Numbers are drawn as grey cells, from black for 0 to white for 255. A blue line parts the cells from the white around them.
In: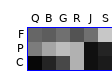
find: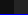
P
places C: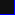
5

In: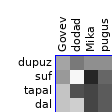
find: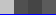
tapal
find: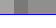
dupuz

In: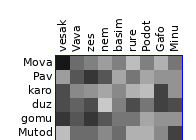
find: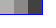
Mutod
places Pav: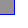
8 9

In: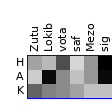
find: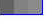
K
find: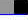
H
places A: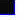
2 6
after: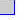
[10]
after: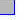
[78]
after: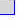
[150]

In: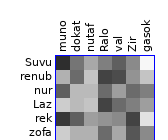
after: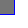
[168]
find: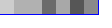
zofa
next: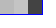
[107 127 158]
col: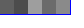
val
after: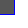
[138]

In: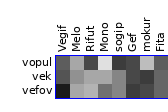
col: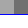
Mono
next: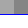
[ 72  60 102]
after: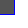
[145]
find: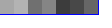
vefov
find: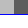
vopul
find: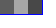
vopul

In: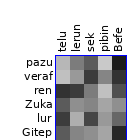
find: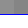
Zuka
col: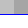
pibin

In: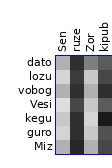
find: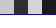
kegu
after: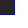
[177]
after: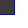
[200]
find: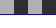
vobog
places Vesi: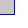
3
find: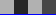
Miz

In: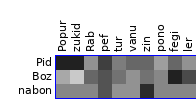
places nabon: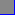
1 2 3 8 9 10
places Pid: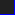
1 2
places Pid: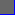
6 7 9
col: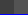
pef
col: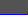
pef

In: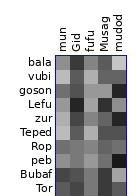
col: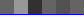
Musag
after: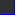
[143]

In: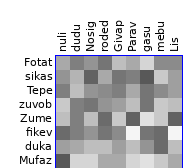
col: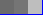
roded
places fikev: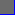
1 8
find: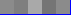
Tepe
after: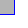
[98]
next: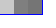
[148 159 190]
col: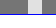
gasu
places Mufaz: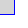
2 3 6

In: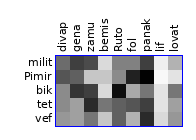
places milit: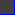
2 7
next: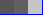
[198 139  33]

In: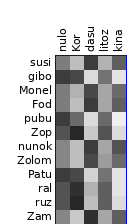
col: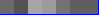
litoz
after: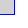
[115]
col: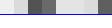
kina

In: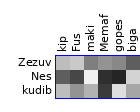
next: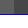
[241  47  37]
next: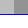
[178  59 222]
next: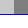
[147 136  94]
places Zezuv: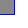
5

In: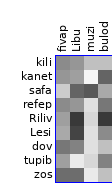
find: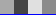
Lesi
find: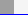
kanet
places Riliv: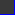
2 4
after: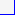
[100]

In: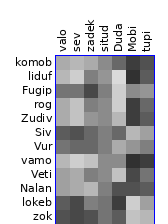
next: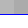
[139 104  61]
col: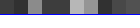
Mobi

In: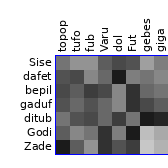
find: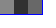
bepil
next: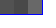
[ 61 116  27]
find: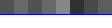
gaduf

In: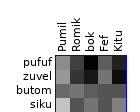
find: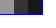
zuvel
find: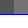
siku
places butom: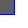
3
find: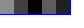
pufuf
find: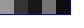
zuvel

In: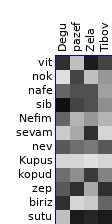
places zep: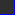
2 4
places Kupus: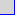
1 2 4
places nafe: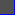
2 3
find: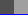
nafe
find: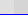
Kupus
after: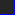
[27]
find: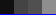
sib

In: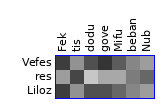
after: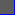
[134]
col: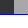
gove
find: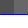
Liloz

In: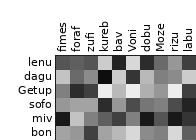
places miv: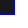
1 7 9
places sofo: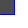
6 9
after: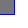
[128]

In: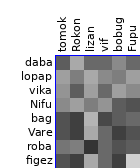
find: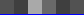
Vare
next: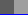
[105 159 138]
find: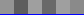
vika
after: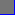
[126]

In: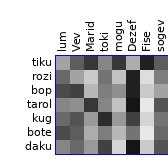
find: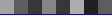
tiku
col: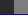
toki

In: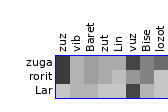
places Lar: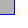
2 3 7
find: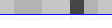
Lar

